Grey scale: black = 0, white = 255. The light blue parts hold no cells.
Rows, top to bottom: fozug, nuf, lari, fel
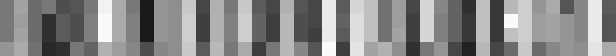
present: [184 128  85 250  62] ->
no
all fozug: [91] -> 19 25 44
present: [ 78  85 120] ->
yes
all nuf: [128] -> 7 10 17 32
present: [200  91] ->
yes
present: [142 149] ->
no

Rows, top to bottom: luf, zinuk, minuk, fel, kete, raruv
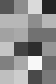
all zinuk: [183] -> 1 2 4
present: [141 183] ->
yes
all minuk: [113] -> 3 4

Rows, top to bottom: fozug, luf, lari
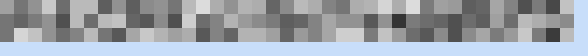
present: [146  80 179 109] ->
no
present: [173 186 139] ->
no
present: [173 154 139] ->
yes

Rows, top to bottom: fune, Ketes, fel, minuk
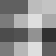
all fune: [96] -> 1 2
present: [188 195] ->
yes
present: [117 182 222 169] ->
no
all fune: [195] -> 4
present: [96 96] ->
yes

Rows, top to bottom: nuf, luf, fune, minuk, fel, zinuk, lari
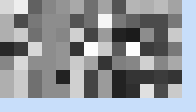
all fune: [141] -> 4 11
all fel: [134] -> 1 10 12
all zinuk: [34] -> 5 9
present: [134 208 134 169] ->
yes

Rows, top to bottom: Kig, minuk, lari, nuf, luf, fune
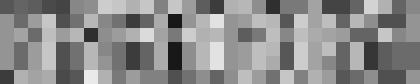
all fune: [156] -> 10 19 24
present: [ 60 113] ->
no

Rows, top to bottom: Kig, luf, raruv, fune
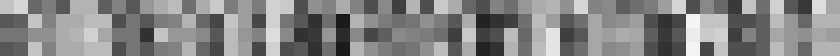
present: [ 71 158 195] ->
no
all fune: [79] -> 9 21 47 53 54

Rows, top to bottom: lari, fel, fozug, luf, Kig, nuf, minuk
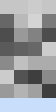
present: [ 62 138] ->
yes
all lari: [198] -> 1 2 4

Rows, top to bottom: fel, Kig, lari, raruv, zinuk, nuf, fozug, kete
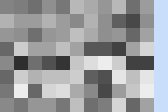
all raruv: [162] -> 3 4 6 10
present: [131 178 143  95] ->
no
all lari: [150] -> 1 4 9
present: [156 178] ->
yes

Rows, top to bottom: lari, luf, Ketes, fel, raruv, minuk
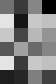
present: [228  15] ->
no
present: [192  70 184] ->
no
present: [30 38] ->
yes

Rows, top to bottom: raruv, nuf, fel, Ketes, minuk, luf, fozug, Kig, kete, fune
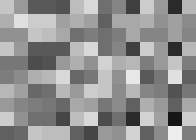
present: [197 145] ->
yes
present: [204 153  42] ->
yes

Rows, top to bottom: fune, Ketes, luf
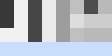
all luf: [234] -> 4
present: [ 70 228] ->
no
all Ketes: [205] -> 7 8
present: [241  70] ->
yes

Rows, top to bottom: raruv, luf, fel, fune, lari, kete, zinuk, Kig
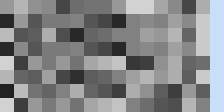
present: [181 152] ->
yes
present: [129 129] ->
yes

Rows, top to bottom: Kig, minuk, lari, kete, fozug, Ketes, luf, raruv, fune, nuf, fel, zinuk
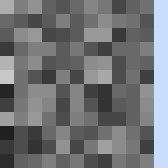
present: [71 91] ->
yes
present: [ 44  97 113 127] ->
no
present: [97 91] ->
yes
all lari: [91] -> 1 6 11

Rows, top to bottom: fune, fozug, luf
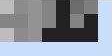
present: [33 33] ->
yes
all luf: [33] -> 4 5 6 7
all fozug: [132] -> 1 2 4 6
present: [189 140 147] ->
yes

